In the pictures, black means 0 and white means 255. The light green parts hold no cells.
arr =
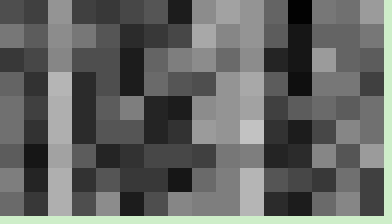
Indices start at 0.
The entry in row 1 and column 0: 119
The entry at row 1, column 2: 140
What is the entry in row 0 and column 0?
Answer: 78
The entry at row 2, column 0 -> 56
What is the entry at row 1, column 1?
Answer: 92
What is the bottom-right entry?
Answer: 64
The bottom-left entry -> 106
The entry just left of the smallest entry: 100
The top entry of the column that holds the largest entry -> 148
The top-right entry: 155
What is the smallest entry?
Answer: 2
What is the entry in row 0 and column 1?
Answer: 64
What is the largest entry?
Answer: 194
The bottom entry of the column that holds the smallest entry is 28
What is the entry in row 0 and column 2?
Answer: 148
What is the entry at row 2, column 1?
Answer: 71
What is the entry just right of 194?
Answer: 50
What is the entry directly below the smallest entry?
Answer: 22
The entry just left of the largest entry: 148
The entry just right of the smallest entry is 119

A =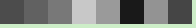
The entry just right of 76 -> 97
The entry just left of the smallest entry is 154

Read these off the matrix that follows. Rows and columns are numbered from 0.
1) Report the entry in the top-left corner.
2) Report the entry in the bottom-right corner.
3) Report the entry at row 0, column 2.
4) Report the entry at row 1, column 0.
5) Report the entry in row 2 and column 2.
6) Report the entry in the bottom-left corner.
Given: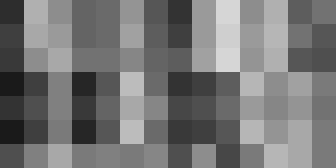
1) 45
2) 122
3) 141
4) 63
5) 168
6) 79

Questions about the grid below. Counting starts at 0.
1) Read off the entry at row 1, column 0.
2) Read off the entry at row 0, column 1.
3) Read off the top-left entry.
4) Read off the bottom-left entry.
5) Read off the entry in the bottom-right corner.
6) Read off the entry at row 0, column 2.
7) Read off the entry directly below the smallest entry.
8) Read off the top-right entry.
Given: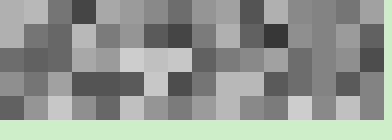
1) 176
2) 184
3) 176
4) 97
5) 131
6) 117
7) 161
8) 161

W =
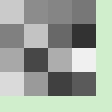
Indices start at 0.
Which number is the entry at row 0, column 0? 202
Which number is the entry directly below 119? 49
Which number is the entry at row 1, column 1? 195
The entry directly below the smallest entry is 239
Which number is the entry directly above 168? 127

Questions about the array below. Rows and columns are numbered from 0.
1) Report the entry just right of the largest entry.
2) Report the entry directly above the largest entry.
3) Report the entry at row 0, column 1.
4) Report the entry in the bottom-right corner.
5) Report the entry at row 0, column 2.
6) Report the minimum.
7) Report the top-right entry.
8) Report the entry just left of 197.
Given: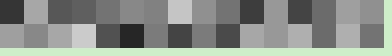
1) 81
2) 95
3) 167
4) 115
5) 87
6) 38
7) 144
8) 129

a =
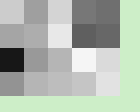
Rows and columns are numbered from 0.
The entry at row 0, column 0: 204
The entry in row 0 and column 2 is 212
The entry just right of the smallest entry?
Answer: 153
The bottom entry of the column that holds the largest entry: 197
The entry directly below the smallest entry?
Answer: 147
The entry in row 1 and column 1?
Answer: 173
